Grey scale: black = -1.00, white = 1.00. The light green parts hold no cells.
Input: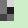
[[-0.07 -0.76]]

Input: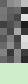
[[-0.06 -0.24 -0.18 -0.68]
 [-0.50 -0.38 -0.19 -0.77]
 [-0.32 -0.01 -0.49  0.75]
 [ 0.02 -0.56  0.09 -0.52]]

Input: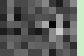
[[-0.56 -0.16 -0.70 -0.45 -0.25 -0.50 -0.26 -0.10 -0.48 -0.50 -0.41]
 [-0.52 -0.24 -0.26 -0.37 -0.57 -0.09  0.32 -0.96  0.23 -0.78 -0.02]
 [-0.37 -0.25 -0.27 -0.37 -0.39 -0.31 -0.47  0.10 -0.09 -0.64 -0.18]
 [-0.41 -0.42 -0.19 -0.17 -0.47 -0.46 -0.12 -0.74 -0.36 -0.24 -0.41]]

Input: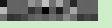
[[ 0.44 -0.22 -0.22 -0.21 -0.61 -0.41 -0.98 -0.32 -0.77 -0.22  0.30 -0.22
  -0.22 -0.22]]

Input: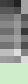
[[-0.31 -0.31 -0.40  0.28]
 [ 0.06  0.06  0.20 -0.12]
 [ 0.14  0.14  0.27 -0.06]
 [ 0.50  0.49  0.73  0.02]]

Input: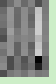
[[-0.16  0.17 -0.16  0.09 -0.12  0.52 -0.05]
 [-0.11  0.14 -0.18  0.11 -0.17  0.59  0.01]
 [-0.39  0.13 -0.01  0.05  0.01  0.41  0.03]
 [-0.10  0.16 -0.22  0.11 -0.17  0.59 -0.03]
 [ 0.09 -0.40 -0.10 -0.29 -0.14 -0.76 -0.21]]

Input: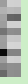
[[ 0.40  0.45  0.43]
 [ 0.23  0.63  0.63]
 [ 0.25  0.57  0.56]
 [-0.92  0.03  0.03]
 [ 0.05  0.12  0.11]]
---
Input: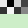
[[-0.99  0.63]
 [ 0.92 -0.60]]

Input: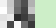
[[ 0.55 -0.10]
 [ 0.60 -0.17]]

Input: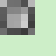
[[-0.12 -0.13]
 [ 0.04  0.05]]

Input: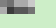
[[-0.11  0.34]
 [-0.53 -0.31]]

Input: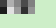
[[0.37 0.04]
 [0.76 0.21]]

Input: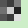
[[-0.53 -0.02]
 [ 0.61 -0.74]]

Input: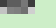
[[-0.27 -0.27]
 [ 0.02 -0.01]]

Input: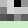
[[ 0.69 -0.95]
 [ 0.68  0.60]]
